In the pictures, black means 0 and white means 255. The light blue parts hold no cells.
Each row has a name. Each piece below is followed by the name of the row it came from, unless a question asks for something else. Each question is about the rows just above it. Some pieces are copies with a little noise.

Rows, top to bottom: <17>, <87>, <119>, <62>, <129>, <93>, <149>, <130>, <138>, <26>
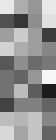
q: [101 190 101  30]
<149>
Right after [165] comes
[196]
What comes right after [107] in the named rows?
[120]

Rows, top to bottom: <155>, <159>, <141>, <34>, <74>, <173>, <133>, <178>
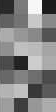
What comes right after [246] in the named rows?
[28]
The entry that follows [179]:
[192]
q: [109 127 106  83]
<173>
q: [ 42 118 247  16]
<155>

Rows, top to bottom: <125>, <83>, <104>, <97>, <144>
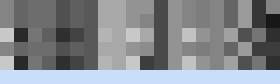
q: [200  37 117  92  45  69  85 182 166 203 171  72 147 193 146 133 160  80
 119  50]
<104>
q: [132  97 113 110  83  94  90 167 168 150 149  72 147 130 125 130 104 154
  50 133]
<125>
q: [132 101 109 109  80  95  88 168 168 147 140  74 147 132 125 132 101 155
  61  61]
<97>
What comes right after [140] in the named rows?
[74]

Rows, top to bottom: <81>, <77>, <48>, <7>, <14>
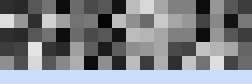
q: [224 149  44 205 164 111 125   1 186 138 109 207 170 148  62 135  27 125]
<77>
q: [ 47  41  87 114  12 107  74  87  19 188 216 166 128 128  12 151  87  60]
<81>
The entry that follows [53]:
[41]

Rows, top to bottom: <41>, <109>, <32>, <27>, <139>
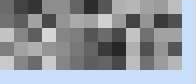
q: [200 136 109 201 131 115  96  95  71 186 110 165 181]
<139>
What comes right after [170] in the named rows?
[162]
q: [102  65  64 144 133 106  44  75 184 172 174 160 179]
<41>

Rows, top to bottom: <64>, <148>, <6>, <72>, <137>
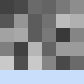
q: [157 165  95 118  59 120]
<6>
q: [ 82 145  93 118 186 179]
<148>

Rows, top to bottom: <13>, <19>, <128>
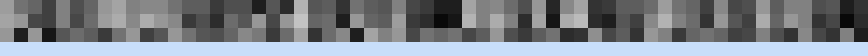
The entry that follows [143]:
[71]
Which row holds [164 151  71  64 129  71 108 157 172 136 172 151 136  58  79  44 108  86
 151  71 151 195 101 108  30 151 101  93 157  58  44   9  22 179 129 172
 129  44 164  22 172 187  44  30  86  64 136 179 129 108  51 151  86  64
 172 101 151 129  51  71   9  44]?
<19>
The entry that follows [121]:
[58]
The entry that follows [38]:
[136]

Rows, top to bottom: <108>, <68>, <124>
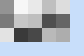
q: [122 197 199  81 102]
<68>
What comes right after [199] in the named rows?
[191]
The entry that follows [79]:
[101]
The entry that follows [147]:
[247]

